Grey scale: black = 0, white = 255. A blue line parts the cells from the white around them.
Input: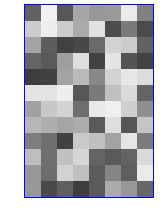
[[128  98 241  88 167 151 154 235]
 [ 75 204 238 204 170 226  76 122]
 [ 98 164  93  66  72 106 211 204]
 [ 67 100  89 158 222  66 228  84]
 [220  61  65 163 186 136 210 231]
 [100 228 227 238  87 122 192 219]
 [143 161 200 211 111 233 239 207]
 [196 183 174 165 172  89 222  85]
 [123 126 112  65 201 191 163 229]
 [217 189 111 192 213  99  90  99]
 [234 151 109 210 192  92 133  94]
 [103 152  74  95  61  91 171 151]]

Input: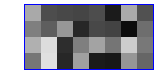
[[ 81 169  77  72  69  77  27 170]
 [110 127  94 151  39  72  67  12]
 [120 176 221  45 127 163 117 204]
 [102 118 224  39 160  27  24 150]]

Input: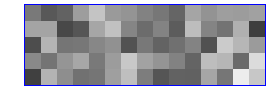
[[161 121  88  98 157 196 154 148 130 119 101 165 147 158 156]
 [ 62 164 164  72  85 166 193 133 108 131  92 189 132 115 176]
 [155  77 180 117 119 135 145  82 120  99 112 131  81 203 182]
 [220 137 116 149 167 121 156 200 162 148 130 100 189 182 106]
 [199  64 179 142 113 117 159 191 125  85  98  97 166 118 237]]

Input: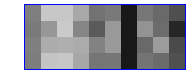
[[ 79 126 199 199 168 114 121  24 119 105]
 [ 38 122 151 202 134  90 153  24 147 108]
 [ 74 127 172 175 171 130 154  24 105 156]
 [ 80 125 196 199 167 117 118  24 116 107]]

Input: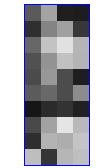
[[ 29  90 163  31]
 [ 55  47 132 160]
 [181 103 195 225]
 [180  81 147 193]
 [ 30  75 152  76]
 [140  91 104  76]
 [ 33  22  43  51]
 [185  73 162 229]
 [196  46 179 173]
 [191 190  53 182]]

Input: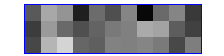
[[ 57  89 168 148  31 108  79 133   8 106 133]
 [ 65  60 154 105  79  99 121 128 170 163  93]
 [126  71 181 212 102  95 130 128 133 122  72]]
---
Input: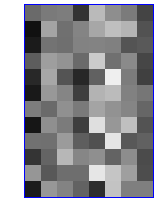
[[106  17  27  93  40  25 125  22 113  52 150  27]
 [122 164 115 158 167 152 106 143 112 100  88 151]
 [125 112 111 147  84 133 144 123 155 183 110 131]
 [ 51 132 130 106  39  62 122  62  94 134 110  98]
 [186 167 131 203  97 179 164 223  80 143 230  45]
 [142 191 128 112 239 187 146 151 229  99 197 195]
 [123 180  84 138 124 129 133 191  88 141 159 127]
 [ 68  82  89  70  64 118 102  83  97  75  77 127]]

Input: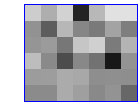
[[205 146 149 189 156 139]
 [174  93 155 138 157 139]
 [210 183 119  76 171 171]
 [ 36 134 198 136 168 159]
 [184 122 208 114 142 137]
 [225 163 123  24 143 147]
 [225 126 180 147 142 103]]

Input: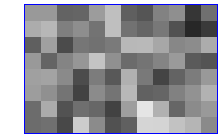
[[153 172  95 153 160 157 108 108]
 [153 183 160 100 163 144 171 112]
 [ 99 127  75 132 138 116  82  72]
 [101 142 118 150  76  66 111 204]
 [156 115 113 196 124 139 103 139]
 [191 191 122 144  88 116  66  81]
 [ 95 114 184 107 176 184 158  96]
 [ 85 101 185 116 121  97 229 213]
 [130 120 167 132  68 101 177 212]
 [143  81 135 154  99 129 102 194]
 [ 54  39 140  90 124 146 139 181]
 [112  58 172  84 153 178 153 138]]

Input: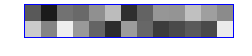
[[ 89 203]
 [ 27 132]
 [114 238]
 [105 153]
 [144 100]
 [188  44]
 [ 47 156]
 [ 99 103]
 [150  60]
 [148  74]
 [192  90]
 [159  74]
 [139 235]]

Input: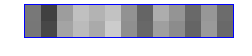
[[120 119]
 [ 64  71]
 [157 164]
 [192 187]
 [179 170]
 [194 204]
 [146 143]
 [101 104]
 [173 159]
 [148 140]
 [105 101]
 [151 154]
 [108 105]]

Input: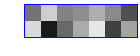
[[115 218]
 [206  25]
 [131 104]
 [141 170]
 [175 231]
 [138  64]
 [ 80 163]]

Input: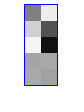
[[128 208 245 164 169]
 [237  82  17 168 161]]
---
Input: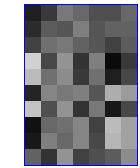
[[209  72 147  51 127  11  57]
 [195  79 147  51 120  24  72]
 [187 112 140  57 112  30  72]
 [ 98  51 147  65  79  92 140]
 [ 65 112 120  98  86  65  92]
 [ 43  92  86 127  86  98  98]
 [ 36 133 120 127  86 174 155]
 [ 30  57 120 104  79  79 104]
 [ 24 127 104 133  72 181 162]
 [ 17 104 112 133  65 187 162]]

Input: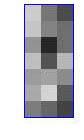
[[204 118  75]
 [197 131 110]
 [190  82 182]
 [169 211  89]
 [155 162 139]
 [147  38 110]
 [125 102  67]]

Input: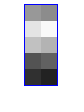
[[228 249]
 [193 179]
 [152 140]
 [ 83  97]
 [ 48  34]]

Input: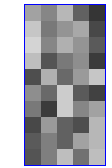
[[212 134 176 148  90]
 [198 121 148 168  72]
 [190  84 121 142  59]
 [162 134 183  97  53]
 [142 105 204  90  65]
 [121  59 204 134 162]
 [ 90 127  97 162 183]
 [ 84 127 190 113 190]
 [ 78 176 105 154 198]
 [ 72 154  97  78 183]]

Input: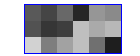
[[210 126 162 191 112  30]
 [ 89  69 104  38 150 138]
 [ 82  54  62 191 170 184]]

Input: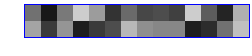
[[164  58 149  30  58  77 184 143 135 135  30  44 113 192]
 [113  24 121 205 156  51 106  71  77  64 205  92  36 176]]

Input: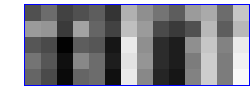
[[155 149  58 163 101  66 191 155  74  58  80 184  93 184]
 [116  86  16 136 108  29 226 149  44  29 124 205 124 241]
 [101  74  10 101 108  16 234 136  37  22 130 205 124 249]
 [ 86  74   2  93  86  22 234 143  44  29 143 198 130 234]
 [ 80 108  66  80  93  52 177 143 116  93 155 170 108 198]]
